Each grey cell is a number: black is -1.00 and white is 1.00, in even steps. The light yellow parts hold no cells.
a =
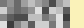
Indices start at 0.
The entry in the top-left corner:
-0.06
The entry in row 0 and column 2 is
-0.17
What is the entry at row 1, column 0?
0.62
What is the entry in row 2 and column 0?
0.04
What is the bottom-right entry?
-0.17
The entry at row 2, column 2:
-0.40

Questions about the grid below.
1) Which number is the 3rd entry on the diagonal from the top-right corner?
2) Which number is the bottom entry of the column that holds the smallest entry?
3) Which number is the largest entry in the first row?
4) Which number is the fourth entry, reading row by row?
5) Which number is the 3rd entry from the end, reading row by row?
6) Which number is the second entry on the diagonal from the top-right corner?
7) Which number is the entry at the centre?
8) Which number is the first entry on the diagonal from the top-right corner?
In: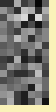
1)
-0.76
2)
0.25
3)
0.35
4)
-0.51
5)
-0.41
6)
-0.63
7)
-0.63
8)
-0.29

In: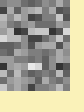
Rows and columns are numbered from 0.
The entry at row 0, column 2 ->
0.11
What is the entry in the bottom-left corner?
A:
0.56
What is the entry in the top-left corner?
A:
-0.01
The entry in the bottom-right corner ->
-0.01
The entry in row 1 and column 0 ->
-0.47
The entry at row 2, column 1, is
0.11
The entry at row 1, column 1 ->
0.33
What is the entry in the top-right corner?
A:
-0.01
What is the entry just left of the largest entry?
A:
0.22
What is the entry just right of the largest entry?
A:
0.69
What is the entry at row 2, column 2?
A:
0.46
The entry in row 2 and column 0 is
0.46
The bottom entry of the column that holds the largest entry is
-0.47
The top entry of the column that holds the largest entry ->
-0.25
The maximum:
0.82
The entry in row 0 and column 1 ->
0.11

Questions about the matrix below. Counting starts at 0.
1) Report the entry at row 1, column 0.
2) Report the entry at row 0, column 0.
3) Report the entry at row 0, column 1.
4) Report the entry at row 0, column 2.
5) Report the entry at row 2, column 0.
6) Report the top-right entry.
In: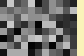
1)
0.02
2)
-0.64
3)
0.57
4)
-0.41
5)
0.22
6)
-0.74

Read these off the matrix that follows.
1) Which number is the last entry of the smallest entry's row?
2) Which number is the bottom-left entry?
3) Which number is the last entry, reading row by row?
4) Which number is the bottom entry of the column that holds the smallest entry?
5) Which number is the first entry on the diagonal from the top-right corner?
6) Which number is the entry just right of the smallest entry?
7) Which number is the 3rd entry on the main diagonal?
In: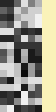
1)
-0.59
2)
0.52
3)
-0.80
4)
-0.47
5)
0.42
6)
0.22
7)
0.32
